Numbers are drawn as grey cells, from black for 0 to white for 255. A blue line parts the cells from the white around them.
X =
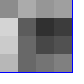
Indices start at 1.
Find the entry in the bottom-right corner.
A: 128
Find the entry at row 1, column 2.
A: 171
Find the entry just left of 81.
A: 71
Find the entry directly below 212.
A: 203
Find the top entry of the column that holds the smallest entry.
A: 150

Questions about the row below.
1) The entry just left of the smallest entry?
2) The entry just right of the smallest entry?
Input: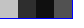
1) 46
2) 81
